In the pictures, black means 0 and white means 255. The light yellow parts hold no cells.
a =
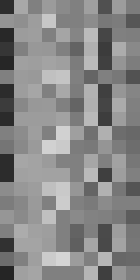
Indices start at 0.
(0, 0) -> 45
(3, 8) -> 172
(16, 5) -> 99
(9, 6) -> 112
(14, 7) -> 139
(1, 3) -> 199
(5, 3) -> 192
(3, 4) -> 128
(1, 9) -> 86
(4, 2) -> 158
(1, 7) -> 120
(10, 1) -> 137
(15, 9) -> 92
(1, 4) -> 128
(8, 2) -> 156
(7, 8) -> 171
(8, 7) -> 61
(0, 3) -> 155
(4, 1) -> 160
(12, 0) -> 44
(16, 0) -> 128
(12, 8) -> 158
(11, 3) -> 155
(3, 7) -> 60
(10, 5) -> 124
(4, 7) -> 64
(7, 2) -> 152
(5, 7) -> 128
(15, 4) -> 128
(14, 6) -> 122
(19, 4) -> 128
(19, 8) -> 149
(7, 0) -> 60
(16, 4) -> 128
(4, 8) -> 149
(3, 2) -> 152
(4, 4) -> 159
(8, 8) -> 157
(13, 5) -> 150

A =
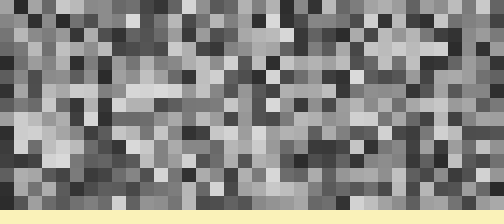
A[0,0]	162
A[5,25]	218
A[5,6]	142
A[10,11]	130
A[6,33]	134
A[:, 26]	[163, 207, 71, 196, 103, 92, 143, 139, 205, 96, 51, 133, 171, 111, 190]
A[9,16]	211
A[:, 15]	[89, 181, 79, 56, 141, 207, 134, 124, 156, 199, 105, 109, 137, 212, 78]
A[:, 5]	[185, 114, 54, 168, 47, 93, 203, 54, 63, 134, 186, 120, 123, 52, 113]
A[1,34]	136
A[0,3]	104
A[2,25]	171
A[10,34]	192
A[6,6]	200
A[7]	[92, 122, 107, 200, 107, 54, 177, 56, 210, 178, 178, 75, 94, 119, 120, 124, 198, 156, 82, 216, 148, 58, 143, 74, 156, 180, 139, 177, 112, 167, 190, 199, 154, 167, 92, 121]
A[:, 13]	[213, 74, 58, 175, 174, 54, 151, 119, 124, 50, 135, 208, 49, 183, 184]
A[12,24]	150
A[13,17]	161
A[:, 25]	[125, 76, 171, 71, 80, 218, 119, 180, 208, 88, 197, 54, 167, 87, 210]
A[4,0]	43
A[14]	[44, 85, 159, 107, 88, 113, 127, 108, 208, 97, 147, 142, 117, 184, 75, 78, 98, 84, 137, 147, 154, 167, 104, 111, 51, 210, 190, 162, 141, 95, 159, 164, 115, 69, 154, 169]
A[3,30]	201
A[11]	[64, 56, 67, 210, 217, 120, 94, 100, 77, 89, 188, 130, 156, 208, 82, 109, 174, 84, 176, 166, 85, 44, 78, 67, 99, 54, 133, 141, 130, 56, 96, 43, 192, 89, 74, 113]
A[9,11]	197
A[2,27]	186
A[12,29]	95
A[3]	[105, 120, 185, 112, 192, 168, 142, 186, 69, 76, 85, 74, 202, 175, 72, 56, 130, 143, 172, 165, 98, 56, 126, 91, 168, 71, 196, 187, 203, 186, 201, 207, 44, 140, 49, 155]
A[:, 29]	[98, 65, 181, 186, 191, 154, 54, 167, 104, 61, 65, 56, 95, 72, 95]
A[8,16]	72
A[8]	[158, 204, 187, 152, 174, 63, 213, 48, 107, 106, 109, 143, 169, 124, 186, 156, 72, 151, 82, 75, 123, 184, 176, 145, 154, 208, 205, 118, 166, 104, 66, 183, 66, 132, 163, 159]
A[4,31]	54

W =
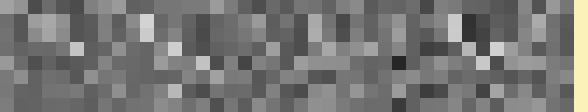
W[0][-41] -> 162
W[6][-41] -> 120
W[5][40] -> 136
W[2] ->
[114, 87, 139, 164, 139, 84, 90, 128, 98, 124, 203, 109, 132, 95, 74, 104, 108, 119, 134, 95, 99, 78, 173, 121, 78, 127, 97, 116, 157, 97, 89, 119, 203, 52, 67, 100, 86, 134, 159, 115, 88]
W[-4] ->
[153, 108, 79, 98, 83, 90, 96, 132, 106, 105, 101, 155, 130, 126, 194, 77, 128, 69, 130, 118, 88, 156, 144, 143, 142, 109, 100, 103, 38, 95, 118, 144, 126, 114, 200, 77, 147, 156, 153, 124, 116]
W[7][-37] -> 107
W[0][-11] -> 72
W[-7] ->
[110, 87, 157, 168, 145, 84, 91, 127, 93, 139, 211, 103, 118, 99, 77, 100, 109, 126, 154, 93, 115, 82, 169, 115, 73, 116, 98, 123, 146, 99, 119, 135, 202, 50, 73, 93, 88, 126, 171, 112, 91]
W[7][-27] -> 127
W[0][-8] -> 100
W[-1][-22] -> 116
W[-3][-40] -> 142
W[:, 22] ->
[114, 169, 173, 124, 144, 87, 137, 144]
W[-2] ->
[120, 100, 98, 115, 116, 121, 96, 108, 143, 103, 114, 129, 184, 92, 77, 116, 106, 107, 89, 129, 87, 76, 137, 145, 116, 149, 117, 109, 155, 97, 61, 75, 128, 121, 67, 164, 109, 136, 95, 120, 89]
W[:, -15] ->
[90, 98, 97, 163, 100, 98, 117, 108]
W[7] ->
[125, 98, 99, 106, 107, 102, 94, 118, 102, 114, 115, 140, 131, 111, 127, 80, 118, 93, 138, 116, 95, 119, 144, 142, 123, 113, 108, 108, 59, 97, 117, 118, 134, 102, 131, 92, 140, 141, 151, 115, 104]
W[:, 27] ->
[103, 123, 116, 113, 103, 114, 109, 108]
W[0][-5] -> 81
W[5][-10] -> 126
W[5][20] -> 131
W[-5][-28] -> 91
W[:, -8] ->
[100, 50, 52, 182, 114, 108, 121, 102]
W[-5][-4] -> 130

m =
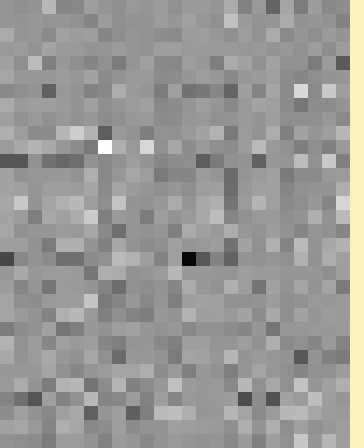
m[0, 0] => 149
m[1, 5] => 146
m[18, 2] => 147
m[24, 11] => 136
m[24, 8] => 127
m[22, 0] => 165
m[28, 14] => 151
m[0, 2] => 148
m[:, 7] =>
[149, 155, 134, 150, 144, 139, 136, 143, 141, 93, 254, 136, 136, 138, 142, 127, 137, 129, 144, 174, 132, 122, 128, 146, 135, 144, 155, 141, 132, 149, 141, 130]
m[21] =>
[164, 143, 141, 153, 155, 156, 196, 122, 134, 151, 136, 149, 127, 158, 161, 160, 146, 145, 147, 155, 143, 146, 153, 151, 153]
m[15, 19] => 153
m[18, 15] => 131
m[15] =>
[163, 156, 127, 168, 160, 171, 202, 127, 153, 150, 124, 158, 147, 154, 168, 188, 134, 145, 153, 153, 142, 147, 175, 145, 185]
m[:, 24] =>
[141, 130, 147, 156, 90, 150, 158, 147, 138, 183, 153, 129, 155, 174, 213, 185, 133, 176, 159, 158, 122, 153, 153, 154, 132, 122, 156, 174, 150, 154, 157, 158]
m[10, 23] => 129
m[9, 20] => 128
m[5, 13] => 149
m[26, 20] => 144
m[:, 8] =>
[143, 143, 142, 155, 124, 148, 172, 149, 144, 153, 175, 144, 151, 164, 195, 153, 110, 167, 186, 170, 109, 134, 143, 157, 127, 107, 164, 181, 136, 158, 157, 154]
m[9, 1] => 157
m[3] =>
[153, 156, 148, 163, 153, 153, 148, 150, 155, 149, 147, 158, 157, 154, 154, 153, 153, 151, 153, 148, 152, 145, 156, 141, 156]
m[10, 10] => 215
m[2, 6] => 158
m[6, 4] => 152
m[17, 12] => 160
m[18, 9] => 178
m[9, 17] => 155
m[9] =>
[174, 157, 139, 139, 182, 205, 178, 93, 153, 147, 126, 147, 146, 154, 163, 179, 121, 155, 147, 172, 128, 163, 150, 158, 183]
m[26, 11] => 140
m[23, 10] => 150
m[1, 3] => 149
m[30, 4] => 174
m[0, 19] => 100
